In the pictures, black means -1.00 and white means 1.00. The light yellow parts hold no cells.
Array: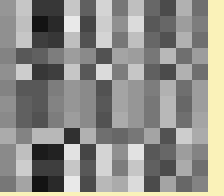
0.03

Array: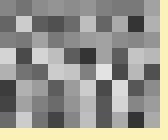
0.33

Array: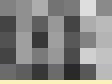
0.46

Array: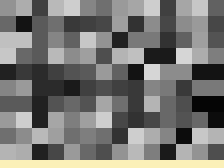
-0.39

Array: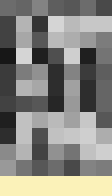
-0.03

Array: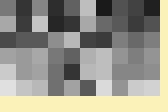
0.65

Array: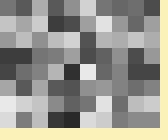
0.08
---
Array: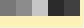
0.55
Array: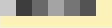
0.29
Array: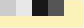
0.82
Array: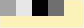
0.81
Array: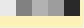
0.40
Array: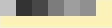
-0.03
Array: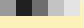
-0.14
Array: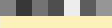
0.86
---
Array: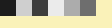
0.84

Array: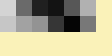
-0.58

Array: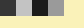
0.53

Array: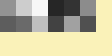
-0.48

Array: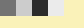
0.60

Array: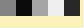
0.30
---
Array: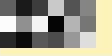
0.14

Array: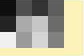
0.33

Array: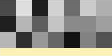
0.43

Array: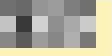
-0.56

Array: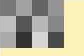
-0.33

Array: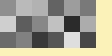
-0.27

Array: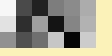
-0.64
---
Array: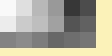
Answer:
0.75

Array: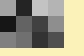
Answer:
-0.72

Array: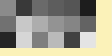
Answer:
-0.55

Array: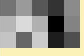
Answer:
0.21

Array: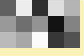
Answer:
0.86

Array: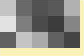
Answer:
-0.18
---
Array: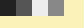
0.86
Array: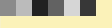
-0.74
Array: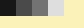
-0.10
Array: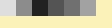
-0.74
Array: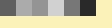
0.16
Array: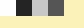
0.56
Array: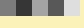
0.29
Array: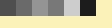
0.16
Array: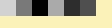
-0.99
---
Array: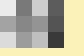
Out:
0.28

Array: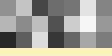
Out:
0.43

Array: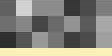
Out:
-0.13

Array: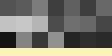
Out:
0.51

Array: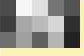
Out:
-0.52

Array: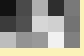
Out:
-0.54

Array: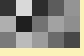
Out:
0.37
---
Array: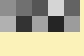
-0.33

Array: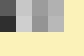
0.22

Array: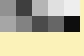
0.42

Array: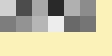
0.32

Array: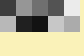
-0.12

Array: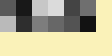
0.56

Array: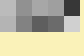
0.31
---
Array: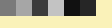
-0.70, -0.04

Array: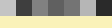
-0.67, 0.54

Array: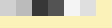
0.75, 0.63

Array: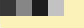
0.52, -0.57

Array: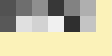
0.37, -0.31

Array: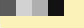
-0.86, -0.29
